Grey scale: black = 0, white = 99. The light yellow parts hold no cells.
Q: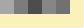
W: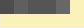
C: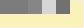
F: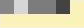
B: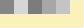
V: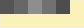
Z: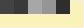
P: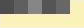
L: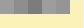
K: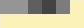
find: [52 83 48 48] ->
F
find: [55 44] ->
V
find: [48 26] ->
F

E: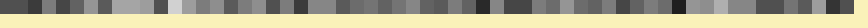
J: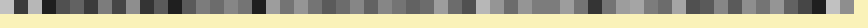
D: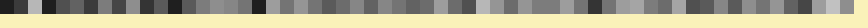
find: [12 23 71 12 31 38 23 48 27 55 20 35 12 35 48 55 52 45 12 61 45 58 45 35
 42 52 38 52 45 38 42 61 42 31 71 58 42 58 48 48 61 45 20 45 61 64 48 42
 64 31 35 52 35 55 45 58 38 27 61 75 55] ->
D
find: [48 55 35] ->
E
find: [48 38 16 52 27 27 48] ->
E
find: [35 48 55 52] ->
D

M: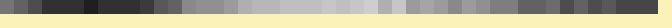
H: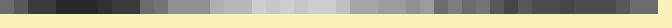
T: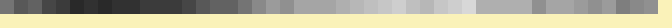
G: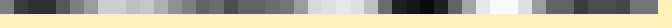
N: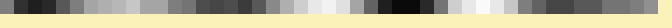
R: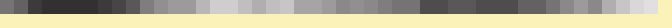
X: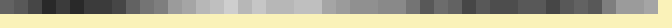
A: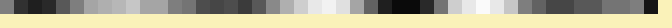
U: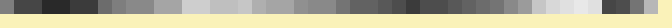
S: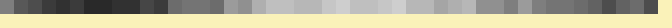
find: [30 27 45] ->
G
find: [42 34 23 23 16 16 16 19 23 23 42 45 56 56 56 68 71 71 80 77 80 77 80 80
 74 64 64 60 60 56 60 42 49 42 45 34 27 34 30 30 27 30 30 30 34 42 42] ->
H
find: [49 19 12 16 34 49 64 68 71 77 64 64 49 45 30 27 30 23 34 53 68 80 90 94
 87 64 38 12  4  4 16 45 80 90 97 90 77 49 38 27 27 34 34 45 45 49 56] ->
N
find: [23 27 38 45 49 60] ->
X
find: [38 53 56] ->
M

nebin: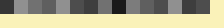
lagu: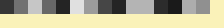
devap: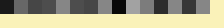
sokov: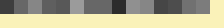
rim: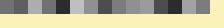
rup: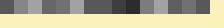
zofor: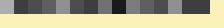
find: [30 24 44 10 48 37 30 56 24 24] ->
zofor
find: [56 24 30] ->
nebin
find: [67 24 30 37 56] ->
zofor
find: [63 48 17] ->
devap

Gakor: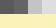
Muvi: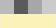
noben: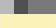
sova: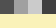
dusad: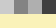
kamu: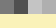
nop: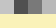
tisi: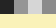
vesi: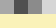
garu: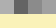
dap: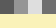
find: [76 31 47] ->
nop
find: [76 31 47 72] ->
nop
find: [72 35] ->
Muvi
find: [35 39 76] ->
Gakor

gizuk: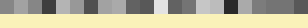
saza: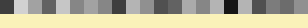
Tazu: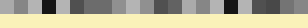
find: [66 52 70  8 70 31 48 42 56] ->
saza
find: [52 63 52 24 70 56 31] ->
saza

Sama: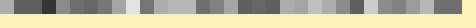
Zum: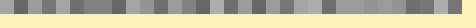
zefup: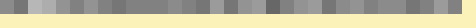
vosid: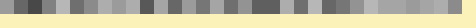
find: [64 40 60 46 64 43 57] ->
vosid
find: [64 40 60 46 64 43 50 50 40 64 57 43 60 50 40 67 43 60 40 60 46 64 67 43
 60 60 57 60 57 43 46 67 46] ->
Zum
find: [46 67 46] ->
Zum
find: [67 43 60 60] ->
Zum
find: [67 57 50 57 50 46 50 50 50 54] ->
zefup

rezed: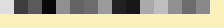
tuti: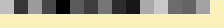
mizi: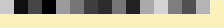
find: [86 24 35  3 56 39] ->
rezed
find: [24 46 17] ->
tuti
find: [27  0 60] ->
mizi
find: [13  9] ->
rezed
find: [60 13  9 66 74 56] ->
rezed

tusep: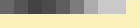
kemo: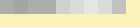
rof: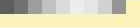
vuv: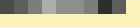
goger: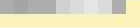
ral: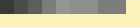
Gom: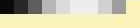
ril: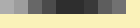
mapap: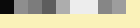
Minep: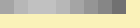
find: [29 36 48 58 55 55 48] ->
ral
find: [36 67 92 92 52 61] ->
mapap
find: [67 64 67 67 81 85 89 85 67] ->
goger
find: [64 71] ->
Minep
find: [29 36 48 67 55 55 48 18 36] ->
vuv
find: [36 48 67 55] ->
vuv
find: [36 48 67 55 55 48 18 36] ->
vuv

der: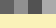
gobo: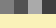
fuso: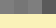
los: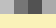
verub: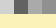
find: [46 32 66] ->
los
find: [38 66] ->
verub
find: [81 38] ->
verub
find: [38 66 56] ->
verub

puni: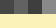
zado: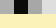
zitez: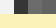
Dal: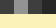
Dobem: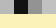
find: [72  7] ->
Dobem
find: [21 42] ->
zitez
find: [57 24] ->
Dal
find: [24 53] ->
puni
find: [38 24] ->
puni

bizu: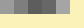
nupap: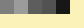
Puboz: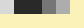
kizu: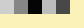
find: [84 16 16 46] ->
Puboz
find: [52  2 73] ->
kizu
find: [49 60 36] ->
nupap

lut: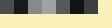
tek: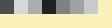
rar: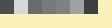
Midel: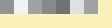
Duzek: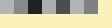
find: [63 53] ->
Midel
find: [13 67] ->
Duzek
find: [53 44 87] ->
Midel

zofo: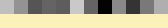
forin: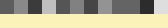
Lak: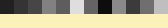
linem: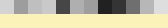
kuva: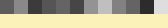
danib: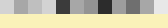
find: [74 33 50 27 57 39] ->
forin
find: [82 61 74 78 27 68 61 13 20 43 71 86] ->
linem
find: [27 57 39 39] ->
forin
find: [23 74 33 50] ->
forin
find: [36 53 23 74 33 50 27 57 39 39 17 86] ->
forin
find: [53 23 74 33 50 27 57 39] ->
forin
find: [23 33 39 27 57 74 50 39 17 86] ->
kuva

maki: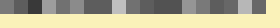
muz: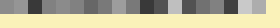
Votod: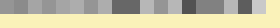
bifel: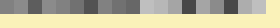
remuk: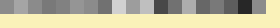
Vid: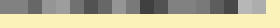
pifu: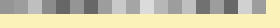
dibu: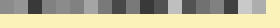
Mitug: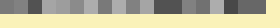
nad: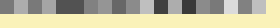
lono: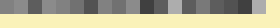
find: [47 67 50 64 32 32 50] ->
Mitug
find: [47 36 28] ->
Vid
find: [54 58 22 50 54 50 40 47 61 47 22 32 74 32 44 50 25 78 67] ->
muz
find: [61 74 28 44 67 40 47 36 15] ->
remuk
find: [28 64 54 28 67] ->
bifel
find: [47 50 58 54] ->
remuk

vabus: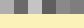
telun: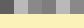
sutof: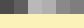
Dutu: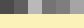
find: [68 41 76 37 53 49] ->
vabus
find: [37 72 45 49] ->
Dutu
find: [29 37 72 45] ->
Dutu
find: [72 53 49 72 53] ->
telun
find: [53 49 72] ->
telun

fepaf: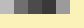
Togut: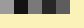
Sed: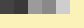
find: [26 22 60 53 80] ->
Sed
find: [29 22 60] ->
fepaf
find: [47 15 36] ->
Togut
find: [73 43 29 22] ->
fepaf

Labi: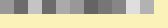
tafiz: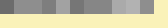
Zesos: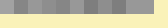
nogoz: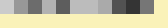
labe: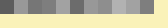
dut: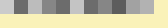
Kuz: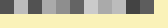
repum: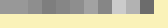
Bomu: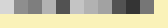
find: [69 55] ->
tafiz
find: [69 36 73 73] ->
nogoz
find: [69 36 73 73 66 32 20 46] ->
nogoz
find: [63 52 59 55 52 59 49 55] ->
Zesos

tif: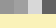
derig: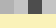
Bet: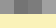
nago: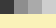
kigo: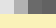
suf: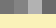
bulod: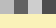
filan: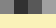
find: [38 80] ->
bulod
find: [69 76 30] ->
derig
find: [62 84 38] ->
tif
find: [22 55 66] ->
nago

